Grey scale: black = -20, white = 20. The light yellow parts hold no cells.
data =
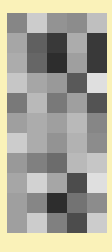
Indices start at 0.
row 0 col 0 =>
1
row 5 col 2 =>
5
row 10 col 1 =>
12
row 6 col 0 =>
12
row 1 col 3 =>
7
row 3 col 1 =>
6
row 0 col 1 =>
12
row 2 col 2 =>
-13
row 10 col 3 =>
-8
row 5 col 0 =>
5
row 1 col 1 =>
-5
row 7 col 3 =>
9
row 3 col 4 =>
15
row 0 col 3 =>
2

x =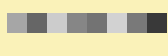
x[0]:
6
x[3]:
1
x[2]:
12

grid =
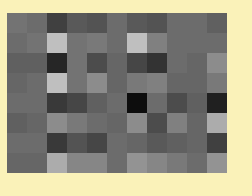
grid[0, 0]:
-2
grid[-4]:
[-3, -3, -11, -9, -5, -3, -18, -3, -8, -5, -15]
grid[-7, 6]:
10
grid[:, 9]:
[-3, -3, -4, -4, -5, -4, -4, -3]
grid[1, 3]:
-2
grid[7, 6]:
3
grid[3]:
[-4, -3, 10, -2, 2, -4, -1, 0, -4, -4, -1]
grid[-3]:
[-5, -4, 2, -1, -3, -4, 2, -8, 0, -4, 7]
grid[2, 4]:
-8
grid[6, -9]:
-11
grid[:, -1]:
[-5, -3, 2, -1, -15, 7, -10, 3]
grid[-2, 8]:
-5
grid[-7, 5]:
-3
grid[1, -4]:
0
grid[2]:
[-5, -5, -14, -2, -8, -4, -9, -12, -3, -4, 2]
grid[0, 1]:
-3
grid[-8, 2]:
-10
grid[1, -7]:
-1
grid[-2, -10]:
-3
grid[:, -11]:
[-2, -3, -5, -4, -3, -5, -3, -4]
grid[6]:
[-3, -3, -11, -7, -9, -3, -4, -6, -5, -4, -10]
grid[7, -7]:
1

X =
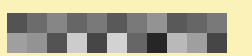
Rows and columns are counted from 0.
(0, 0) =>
-7
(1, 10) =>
-9
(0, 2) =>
1
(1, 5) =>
13
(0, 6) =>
-1
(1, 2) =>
-7
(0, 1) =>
-3

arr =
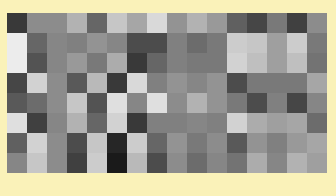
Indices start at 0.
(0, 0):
-11
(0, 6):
6
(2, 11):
13
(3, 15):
6
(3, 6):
14
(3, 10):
3
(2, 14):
10
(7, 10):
1
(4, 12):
-8
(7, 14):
8
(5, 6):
-11
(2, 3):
4
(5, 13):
5
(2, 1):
-7
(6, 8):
3
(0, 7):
14
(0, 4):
-4
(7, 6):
9
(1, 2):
1
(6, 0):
-5
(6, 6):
12
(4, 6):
1
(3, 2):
2
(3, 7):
0
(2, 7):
-4
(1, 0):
17
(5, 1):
-10
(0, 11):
-5
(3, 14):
-1
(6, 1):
13
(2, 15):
-2
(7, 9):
-3
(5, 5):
13
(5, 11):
13
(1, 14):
12
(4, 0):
-6
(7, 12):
7

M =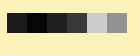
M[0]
-16
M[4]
12
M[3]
-11

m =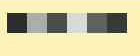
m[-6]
-13
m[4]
-5
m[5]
-11

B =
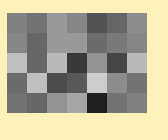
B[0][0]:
0
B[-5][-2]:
-4
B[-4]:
[1, -4, 4, 4, -3, -1, 1]
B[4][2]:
3
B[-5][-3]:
-7
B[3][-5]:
-8
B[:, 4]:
[-7, -3, 3, 12, -15]
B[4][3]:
6
